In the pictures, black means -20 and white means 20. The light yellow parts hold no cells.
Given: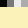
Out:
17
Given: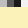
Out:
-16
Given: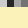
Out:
6
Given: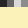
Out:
14
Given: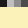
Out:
2
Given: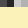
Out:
12
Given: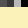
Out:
9
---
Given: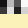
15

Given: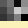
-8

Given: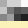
5

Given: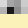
-16

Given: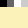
-4

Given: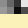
0

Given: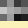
5
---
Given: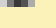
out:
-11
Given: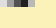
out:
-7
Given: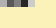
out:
0
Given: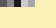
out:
-16
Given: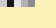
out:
16
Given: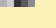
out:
-12
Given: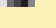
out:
-9
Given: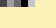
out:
-3
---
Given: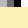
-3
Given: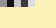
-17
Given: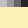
4
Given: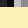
-18
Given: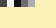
19
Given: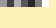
-10
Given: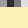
-13
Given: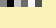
-19
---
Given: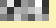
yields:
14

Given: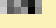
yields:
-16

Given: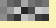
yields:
12

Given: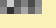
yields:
-8

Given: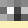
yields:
-9

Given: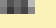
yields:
-7
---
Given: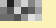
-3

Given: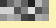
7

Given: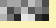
-2

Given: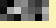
-12

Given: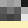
-10

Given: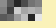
-4

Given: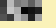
-11

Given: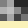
6

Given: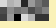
4

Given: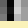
-19
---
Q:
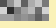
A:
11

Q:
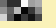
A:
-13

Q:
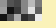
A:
-9

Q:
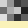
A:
-11

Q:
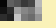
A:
-7

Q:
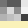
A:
-6

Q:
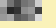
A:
-8
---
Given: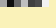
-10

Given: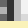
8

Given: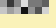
-1

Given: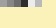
17

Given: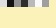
9

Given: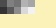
6

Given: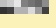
-2
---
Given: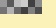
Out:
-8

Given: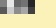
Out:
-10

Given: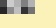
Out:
-2

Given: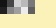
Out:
-5

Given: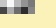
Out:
1

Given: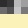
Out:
-1
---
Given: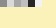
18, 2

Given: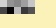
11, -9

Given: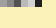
-15, 5

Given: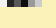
12, 18

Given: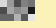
-2, -4

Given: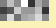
0, -2
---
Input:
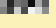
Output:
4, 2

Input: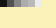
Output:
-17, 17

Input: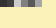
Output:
-12, 6

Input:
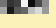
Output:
-2, 4

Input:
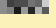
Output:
2, -6

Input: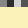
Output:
1, -7

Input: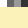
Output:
20, -12
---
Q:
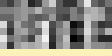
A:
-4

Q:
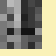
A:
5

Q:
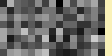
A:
4

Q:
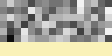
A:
6

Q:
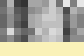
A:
-4
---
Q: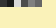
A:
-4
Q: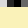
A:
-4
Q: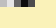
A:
-8
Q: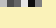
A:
0
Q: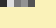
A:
-7
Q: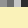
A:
-13
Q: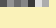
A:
7
